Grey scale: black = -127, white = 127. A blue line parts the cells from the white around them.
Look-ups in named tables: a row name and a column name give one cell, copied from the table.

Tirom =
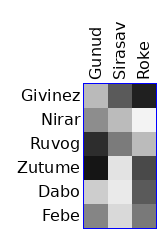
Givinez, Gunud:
58
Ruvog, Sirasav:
-4
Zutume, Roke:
-54
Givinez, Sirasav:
-37
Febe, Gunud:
5
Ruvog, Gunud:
-82
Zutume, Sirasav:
99
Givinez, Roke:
-95
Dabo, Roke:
-37
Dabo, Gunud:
77
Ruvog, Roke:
59
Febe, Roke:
-6
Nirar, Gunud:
13
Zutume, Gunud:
-106
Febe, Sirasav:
89
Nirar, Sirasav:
59
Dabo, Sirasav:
106
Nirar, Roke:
115
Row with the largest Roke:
Nirar

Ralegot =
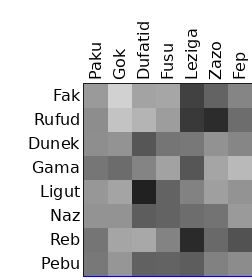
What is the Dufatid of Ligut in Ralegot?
-94
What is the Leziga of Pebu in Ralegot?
-34
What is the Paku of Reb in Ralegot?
-10
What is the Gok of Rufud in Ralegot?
67
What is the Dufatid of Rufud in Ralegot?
52
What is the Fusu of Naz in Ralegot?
-28
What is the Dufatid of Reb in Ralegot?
40
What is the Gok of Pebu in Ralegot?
22
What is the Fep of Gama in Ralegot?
57
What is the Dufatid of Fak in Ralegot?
35
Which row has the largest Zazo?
Gama

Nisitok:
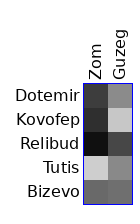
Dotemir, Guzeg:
11
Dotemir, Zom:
-66
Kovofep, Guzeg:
71
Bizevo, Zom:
-22
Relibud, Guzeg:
-56
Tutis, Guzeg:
9
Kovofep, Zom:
-80
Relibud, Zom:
-111
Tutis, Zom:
78
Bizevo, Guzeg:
-16

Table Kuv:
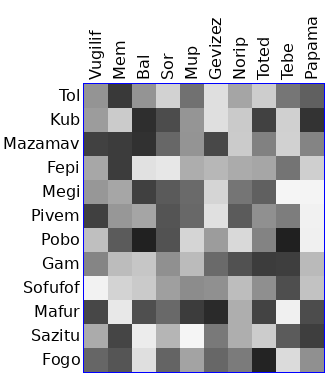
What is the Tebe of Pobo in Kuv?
-95
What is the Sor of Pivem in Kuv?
-43
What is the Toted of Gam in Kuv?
-67
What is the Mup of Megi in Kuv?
-21
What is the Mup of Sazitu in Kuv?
117
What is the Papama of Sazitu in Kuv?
-65
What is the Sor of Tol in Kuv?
82
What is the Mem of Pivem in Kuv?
23
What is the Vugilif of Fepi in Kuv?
39
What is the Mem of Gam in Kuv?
60
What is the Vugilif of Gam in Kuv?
5
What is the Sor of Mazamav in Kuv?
-24
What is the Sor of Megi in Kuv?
-37
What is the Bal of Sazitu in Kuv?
108
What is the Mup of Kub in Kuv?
21
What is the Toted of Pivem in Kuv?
16
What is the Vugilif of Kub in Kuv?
28
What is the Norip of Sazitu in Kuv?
46

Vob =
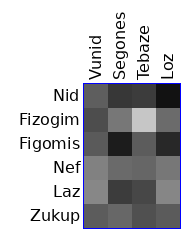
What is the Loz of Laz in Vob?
6
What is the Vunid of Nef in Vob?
1
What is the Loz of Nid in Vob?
-109
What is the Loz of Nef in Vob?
-8
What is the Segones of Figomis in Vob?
-99
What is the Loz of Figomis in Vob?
-87
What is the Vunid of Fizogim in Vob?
-50
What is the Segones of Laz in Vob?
-67
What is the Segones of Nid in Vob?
-72
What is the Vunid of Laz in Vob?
7
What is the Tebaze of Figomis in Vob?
-35
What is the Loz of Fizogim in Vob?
-20
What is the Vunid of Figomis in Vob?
-37
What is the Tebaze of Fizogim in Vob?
70
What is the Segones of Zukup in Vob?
-24
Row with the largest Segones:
Fizogim

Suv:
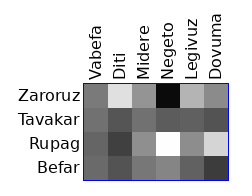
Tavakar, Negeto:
-35
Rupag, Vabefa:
-26
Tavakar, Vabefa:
-14
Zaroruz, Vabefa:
-5
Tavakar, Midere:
-14
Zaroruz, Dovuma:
11
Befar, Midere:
-8
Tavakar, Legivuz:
-31
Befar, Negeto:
5
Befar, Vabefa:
-21
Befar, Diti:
-44

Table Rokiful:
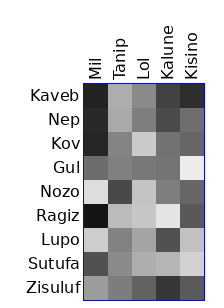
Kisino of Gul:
108
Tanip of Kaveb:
45
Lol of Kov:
74
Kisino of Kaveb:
-81
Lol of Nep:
-1
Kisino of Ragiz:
-38
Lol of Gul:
-7
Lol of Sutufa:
46
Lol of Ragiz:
70
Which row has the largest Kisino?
Gul

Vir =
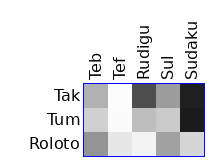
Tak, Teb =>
49
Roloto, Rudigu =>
115
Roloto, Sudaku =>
86
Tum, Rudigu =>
62
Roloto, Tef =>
103
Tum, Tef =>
123
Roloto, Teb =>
20
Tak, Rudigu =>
-50
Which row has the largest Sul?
Tum

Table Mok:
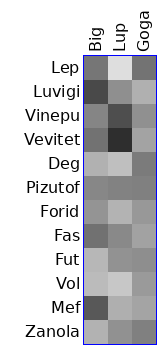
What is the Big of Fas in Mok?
-14
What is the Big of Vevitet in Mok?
-13
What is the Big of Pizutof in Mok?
7
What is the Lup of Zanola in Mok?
17
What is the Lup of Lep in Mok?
94
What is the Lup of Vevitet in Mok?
-81
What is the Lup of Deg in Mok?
63
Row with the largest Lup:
Lep

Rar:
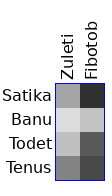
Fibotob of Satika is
-78
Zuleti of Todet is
64
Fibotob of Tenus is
-55
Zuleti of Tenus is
3
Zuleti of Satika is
37
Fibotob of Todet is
-38
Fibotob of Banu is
67
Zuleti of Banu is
93

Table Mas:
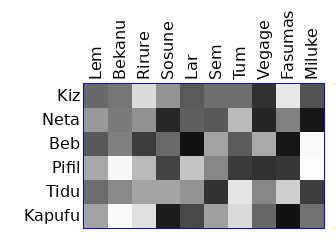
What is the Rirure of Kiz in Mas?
90
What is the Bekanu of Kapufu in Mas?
122
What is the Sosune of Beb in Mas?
-21
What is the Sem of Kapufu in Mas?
31
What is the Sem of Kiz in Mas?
-17
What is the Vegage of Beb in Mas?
41
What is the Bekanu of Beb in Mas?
0
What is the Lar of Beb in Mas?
-110
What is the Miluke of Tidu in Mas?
-67
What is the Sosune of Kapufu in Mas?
-99
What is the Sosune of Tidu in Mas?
36
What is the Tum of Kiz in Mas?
-18
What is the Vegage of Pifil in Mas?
-78

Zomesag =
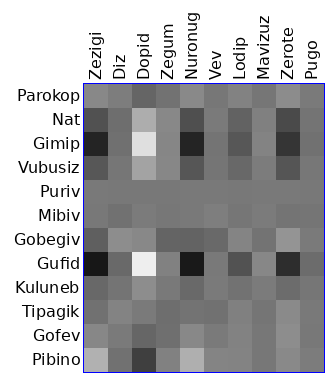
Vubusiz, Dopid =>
35
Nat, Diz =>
-17
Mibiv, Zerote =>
-11
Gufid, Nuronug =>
-102
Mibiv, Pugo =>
-10
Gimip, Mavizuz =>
3
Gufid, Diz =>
-22
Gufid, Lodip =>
-45
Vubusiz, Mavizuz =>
-3
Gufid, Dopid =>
110
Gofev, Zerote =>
13
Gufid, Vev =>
-6
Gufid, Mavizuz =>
7
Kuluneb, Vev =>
-5
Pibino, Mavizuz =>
-8
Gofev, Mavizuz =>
-8
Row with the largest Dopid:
Gufid

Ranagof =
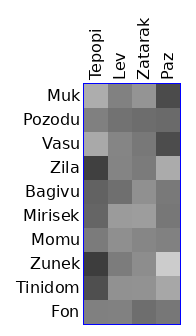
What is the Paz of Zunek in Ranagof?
76
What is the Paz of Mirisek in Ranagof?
-8
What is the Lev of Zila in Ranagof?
4
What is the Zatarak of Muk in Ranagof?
20
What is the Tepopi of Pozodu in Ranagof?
0
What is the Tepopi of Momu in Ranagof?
-4
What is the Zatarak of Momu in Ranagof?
6
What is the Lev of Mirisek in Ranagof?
27
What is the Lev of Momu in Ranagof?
15
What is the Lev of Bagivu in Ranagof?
-16
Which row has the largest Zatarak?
Mirisek

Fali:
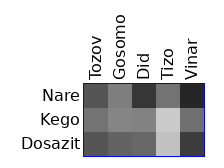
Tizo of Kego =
74
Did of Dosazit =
-24
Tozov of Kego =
-12
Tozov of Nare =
-42
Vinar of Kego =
-15
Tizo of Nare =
-12
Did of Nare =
-73
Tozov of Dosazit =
-42
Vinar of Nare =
-89
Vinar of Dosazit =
-67
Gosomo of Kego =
5
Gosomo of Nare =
-1
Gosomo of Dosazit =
-28
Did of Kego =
2
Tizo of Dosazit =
65
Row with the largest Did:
Kego

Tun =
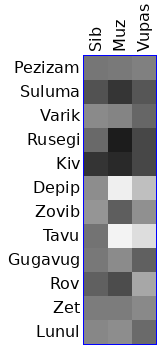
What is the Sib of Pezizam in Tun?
-9
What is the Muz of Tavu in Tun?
115
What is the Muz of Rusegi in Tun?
-99
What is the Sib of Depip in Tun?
13
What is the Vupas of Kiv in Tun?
-56
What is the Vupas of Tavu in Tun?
93
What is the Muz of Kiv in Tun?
-86
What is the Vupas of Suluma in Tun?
-41
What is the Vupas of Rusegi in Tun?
-56
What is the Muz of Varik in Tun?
4
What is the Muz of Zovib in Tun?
-33
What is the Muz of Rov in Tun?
-51
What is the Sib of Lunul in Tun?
7
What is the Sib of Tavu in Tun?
-12
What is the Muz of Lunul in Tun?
13
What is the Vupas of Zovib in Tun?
16
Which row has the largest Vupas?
Tavu

